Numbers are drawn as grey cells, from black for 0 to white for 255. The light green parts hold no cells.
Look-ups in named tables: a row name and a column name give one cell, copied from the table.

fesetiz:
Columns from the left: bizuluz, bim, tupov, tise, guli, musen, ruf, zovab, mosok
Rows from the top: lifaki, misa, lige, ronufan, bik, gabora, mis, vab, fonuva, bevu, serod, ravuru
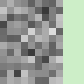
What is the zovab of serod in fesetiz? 111
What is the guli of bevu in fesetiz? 131
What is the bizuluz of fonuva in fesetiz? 139
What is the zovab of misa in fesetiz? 127
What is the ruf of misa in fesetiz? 57
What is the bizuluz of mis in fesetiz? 171
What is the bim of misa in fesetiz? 149
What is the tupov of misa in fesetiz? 182
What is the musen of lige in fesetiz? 181

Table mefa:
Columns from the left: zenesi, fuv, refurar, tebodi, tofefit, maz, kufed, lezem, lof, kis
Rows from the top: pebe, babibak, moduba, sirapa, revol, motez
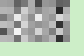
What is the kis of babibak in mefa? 174
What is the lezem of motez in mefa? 181
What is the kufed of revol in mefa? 167
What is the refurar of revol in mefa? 244
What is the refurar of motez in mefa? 113
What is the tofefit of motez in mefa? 163
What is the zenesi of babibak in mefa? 181

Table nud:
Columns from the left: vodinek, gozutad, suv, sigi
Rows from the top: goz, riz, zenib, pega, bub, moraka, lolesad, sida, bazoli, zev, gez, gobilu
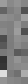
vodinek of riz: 100
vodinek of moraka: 76
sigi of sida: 101
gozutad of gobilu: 135
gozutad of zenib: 138
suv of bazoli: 148
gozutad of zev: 133

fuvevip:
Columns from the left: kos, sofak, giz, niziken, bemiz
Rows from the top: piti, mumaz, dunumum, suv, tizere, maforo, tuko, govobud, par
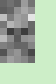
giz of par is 145
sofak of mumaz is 102
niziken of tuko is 103
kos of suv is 119
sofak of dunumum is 126
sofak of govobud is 133
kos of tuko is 128
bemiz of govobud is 72
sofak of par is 159
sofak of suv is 181
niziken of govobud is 107
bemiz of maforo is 151
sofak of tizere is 62
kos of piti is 101
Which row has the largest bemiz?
dunumum

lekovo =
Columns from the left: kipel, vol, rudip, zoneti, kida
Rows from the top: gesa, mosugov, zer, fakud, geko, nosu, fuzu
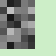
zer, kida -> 79
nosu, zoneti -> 74
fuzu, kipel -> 138
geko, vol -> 182
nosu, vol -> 143
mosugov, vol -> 192
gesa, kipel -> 140
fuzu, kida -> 54
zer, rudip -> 80
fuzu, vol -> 29
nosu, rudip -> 143
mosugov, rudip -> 128
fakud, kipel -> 108
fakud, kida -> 170
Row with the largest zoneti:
fakud

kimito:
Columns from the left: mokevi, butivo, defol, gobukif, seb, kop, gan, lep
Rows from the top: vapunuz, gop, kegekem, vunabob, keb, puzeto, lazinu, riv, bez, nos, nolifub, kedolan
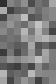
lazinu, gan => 103
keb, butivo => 113
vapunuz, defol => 116
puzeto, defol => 110
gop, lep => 136
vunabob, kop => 194
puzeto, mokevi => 105
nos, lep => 120
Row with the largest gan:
puzeto

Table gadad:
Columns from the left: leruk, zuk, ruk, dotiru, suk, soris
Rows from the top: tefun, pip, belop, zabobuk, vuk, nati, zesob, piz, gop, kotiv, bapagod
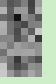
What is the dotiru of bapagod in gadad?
138
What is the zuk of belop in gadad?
90
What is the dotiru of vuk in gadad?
142
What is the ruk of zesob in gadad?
160
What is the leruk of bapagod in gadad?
200
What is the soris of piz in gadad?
146
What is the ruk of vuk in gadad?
74
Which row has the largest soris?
vuk

